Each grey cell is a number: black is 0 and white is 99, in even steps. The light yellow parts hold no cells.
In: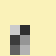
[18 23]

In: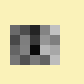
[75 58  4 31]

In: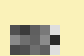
[86 54 43]

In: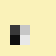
[77  6]

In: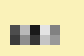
[50 76]

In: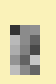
[56 54 67]
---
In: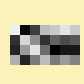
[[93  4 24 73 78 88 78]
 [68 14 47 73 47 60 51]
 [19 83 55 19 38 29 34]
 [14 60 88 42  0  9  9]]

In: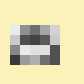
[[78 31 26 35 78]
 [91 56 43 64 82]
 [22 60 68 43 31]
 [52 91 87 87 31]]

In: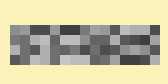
[[55 59 30 30 59 25 25 47 63 59 34 73 68 68 30]
 [68 43 34 68 43 39 47 30 43 30 34 55 63 55 34]
 [47 43 68 73 39 73 73 55 39 39 68 34 30 25 63]
 [34 43 73 68 43 77 73 73 39 43 63 25 25 30 68]]

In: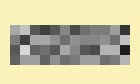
[[65 75 34 25 34 52 29 43 48 48 61 21]
 [34 83 38 43 34 65 52 34 29 70 70 12]
 [38 61 61 38 56 43 48 61 61 43 48 70]
 [48 25 65 65 56 43 56 52 52 56 43 75]]

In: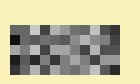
[[11 35 16 49 21 49 64 49 26 59 59]
 [ 7 40 35 44 40 35 54 69 54 49 26]
 [21 40 69 31 64 49 44 54 74 35 16]
 [64 49 74 26 64 64 49 26 69 31 31]
 [40 40 78 26 69 59 44 40 74 31 21]]

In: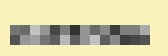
[[32 58 62 45 37 71 37 58 75 37 53 24 28 32]
 [45 41 75 58 28 49 19 58 41 53 24 49 49 66]]

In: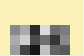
[[61 26  8 75 39 35]
 [53 66 17 85 43 48]
 [66 80 30 43 21 53]]
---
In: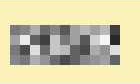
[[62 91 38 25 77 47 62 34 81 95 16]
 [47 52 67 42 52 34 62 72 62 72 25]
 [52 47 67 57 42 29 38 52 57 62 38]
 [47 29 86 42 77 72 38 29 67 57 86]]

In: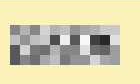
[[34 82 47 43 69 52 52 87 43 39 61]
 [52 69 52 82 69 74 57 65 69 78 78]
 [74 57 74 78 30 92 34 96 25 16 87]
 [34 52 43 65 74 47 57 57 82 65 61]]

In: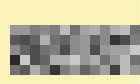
[[16 78 30 39 68 68 78 59 68 44 59 73 44]
 [59 59 49 54 49 73 44 63 68 54 68 73 44]
 [54 39 30 44 49 30 54 59 30 59 63 63 78]
 [44 35 68 49 21 49 59 39 49 63 25 73 59]
 [35 30 39 68 44 39 54 59 39 54 21 30 49]]

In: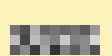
[[36 54 23 64 19 50 36 54 32]
 [45 32 68 40 45 40 45 36 59]
 [73 27 73 59 50 78 50 54 83]]

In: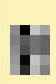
[[49 35 44 39]
 [54 30 44 39]
 [63 17 72 49]
 [59  4 76 59]
 [54  0 76 63]]

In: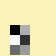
[[ 0 68]
 [41 60]
 [96 19]]

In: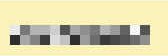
[[18 65 51 23 85 75 18 60 42 23 28 33 42 55]
 [90 47 70 70 80 33 65 55 47 70 60 38 95 33]]
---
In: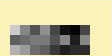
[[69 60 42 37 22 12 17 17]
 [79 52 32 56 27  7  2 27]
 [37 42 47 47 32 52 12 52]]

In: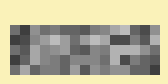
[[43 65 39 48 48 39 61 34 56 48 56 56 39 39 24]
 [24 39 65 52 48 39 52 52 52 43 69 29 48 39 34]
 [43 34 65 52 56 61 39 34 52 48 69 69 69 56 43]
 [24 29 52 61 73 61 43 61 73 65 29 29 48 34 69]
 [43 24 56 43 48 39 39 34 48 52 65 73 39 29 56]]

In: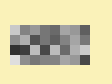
[[55 68 32 46 37 51 64 46]
 [86 55 46 51 51 64 59 28]
 [78 51 59 46 41 64 59 37]
 [19 24 73 28 73 41 68 78]]

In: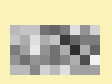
[[72 76 76 44 39 48 86 57 81]
 [72 72 52 81 72 86 62 62 62]
 [76 67 86 67 76 22 39 48 48]
 [48 62 90 57 44 67 18 67 39]
 [57 44 57 52 44 52 67 30 94]]

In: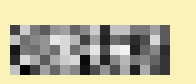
[[17 84 66 35 66 79 84  4 71 13 52 71 47 52 39 21]
 [25 79 47 35 57 62 39 52 79 17 75 75 47 47 62 35]
 [ 8 47 43 57 43 84 43 62 89 30 89 94 13 39 52 17]
 [75 43 52 57 89 84 71 25 62 13 43 35 17 30 84 35]
 [75  0 25 62 39 62 52  8 30 57 30 66 13 66 30 21]]

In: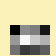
[[59 96 78 69]
 [ 0 54 49  9]
 [44 22 27 36]]

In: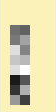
[[86 99]
 [77 72]
 [20 68]
 [47 63]
 [86 51]
 [43 38]
 [10 33]
 [59 24]]

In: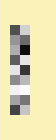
[[94 98]
 [36 89]
 [31 81]
 [26 76]
 [54 72]
 [63 46]
 [58 41]
 [89 21]
 [67  5]]
